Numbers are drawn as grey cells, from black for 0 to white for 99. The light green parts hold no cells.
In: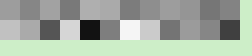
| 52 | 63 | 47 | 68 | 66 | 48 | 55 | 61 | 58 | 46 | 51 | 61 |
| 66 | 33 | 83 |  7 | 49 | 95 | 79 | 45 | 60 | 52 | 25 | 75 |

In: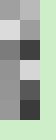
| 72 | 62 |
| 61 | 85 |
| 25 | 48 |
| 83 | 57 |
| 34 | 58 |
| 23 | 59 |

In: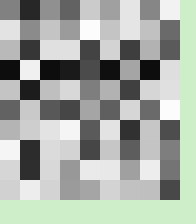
| 15 | 56 | 38 | 79 | 62 | 89 | 52 | 94 | 50 |
| 54 | 76 | 60 | 98 | 76 | 89 | 75 | 41 | 88 |
| 21 | 87 | 87 | 26 | 82 | 24 | 69 | 35 | 72 |
| 93 |  5 | 10 | 29 |  6 | 64 |  5 | 86 |  5 |
| 11 | 74 | 84 | 49 | 69 | 25 | 83 | 87 | 76 |
| 78 | 34 | 27 | 64 | 37 | 83 | 41 | 98 | 38 |
| 80 | 88 | 95 | 35 | 88 | 19 | 77 | 30 | 70 |
| 17 | 85 | 82 | 27 | 77 | 36 | 76 | 49 | 95 |
| 18 | 84 | 59 | 91 | 90 | 62 | 92 | 45 | 83 |
| 92 | 82 | 60 | 64 | 82 | 75 | 74 | 28 | 81 |

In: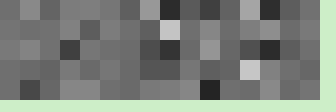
| 53 | 39 | 48 | 49 | 46 | 37 | 59 | 17 | 35 | 25 | 38 | 64 | 18 | 36 | 44 | 43 |
| 43 | 44 | 50 | 36 | 48 | 43 | 37 | 76 | 43 | 52 | 42 | 49 | 55 | 42 | 47 | 45 |
| 51 | 44 | 25 | 46 | 43 | 42 | 30 | 20 | 41 | 58 | 40 | 31 | 17 | 36 | 43 | 47 |
| 41 | 39 | 47 | 41 | 46 | 41 | 33 | 33 | 46 | 37 | 39 | 77 | 50 | 43 | 40 | 43 |
| 28 | 40 | 52 | 52 | 43 | 41 | 47 | 48 | 52 | 14 | 43 | 42 | 53 | 41 | 45 | 43 |

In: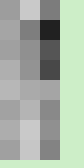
| 78 | 48 | 61 |
| 49 | 13 | 64 |
| 56 | 33 | 62 |
| 57 | 28 | 68 |
| 66 | 64 | 71 |
| 70 | 53 | 63 |
| 78 | 56 | 67 |
| 77 | 51 | 62 |

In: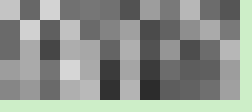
| 40 | 82 | 44 | 46 | 44 | 32 | 61 | 47 | 71 | 42 | 33 | 76 |
| 81 | 37 | 75 | 41 | 51 | 62 | 29 | 38 | 55 | 66 | 47 | 41 |
| 66 | 27 | 67 | 65 | 39 | 68 | 32 | 58 | 30 | 42 | 71 | 41 |
| 66 | 45 | 83 | 66 | 23 | 64 | 23 | 42 | 36 | 37 | 61 | 61 |
| 59 | 41 | 68 | 72 | 19 | 70 | 17 | 36 | 38 | 43 | 62 | 52 |
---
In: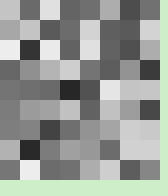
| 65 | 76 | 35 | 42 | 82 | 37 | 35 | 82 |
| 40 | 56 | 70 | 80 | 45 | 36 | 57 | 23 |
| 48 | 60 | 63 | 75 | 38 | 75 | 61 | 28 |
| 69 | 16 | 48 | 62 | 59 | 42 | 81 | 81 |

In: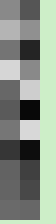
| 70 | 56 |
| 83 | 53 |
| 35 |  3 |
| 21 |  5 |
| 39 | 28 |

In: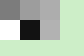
| 99 |  7 | 69 |

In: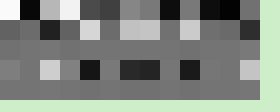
| 38 | 42 | 13 | 38 | 83 | 42 | 75 | 76 | 44 | 79 | 43 | 41 | 18 |
| 49 | 45 | 80 | 50 |  8 | 47 | 16 | 14 | 46 | 10 | 46 | 45 | 76 |

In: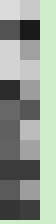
| 32 | 10 |
| 82 | 78 |
| 40 | 33 |
| 38 | 63 |
| 35 | 61 |

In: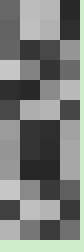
| 38 | 74 | 69 | 18 |
| 77 | 51 | 20 | 41 |
| 28 | 67 | 70 | 27 |
| 58 | 20 | 17 | 65 |
| 77 | 53 | 22 | 37 |
| 70 | 46 | 23 | 43 |

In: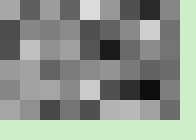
| 30 | 52 | 49 | 54 | 31 | 38 | 53 | 80 | 44 |
| 60 | 63 | 39 | 48 | 54 | 57 | 47 | 38 | 42 |
| 64 | 56 | 28 | 45 | 31 | 69 | 72 | 63 | 42 |

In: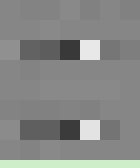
| 52 | 52 | 53 | 52 | 52 | 52 | 52 |
| 52 | 51 | 52 | 52 | 52 | 52 | 52 |
| 51 | 50 | 50 | 51 | 50 | 52 | 52 |
| 52 | 51 | 53 | 52 | 52 | 52 | 52 |
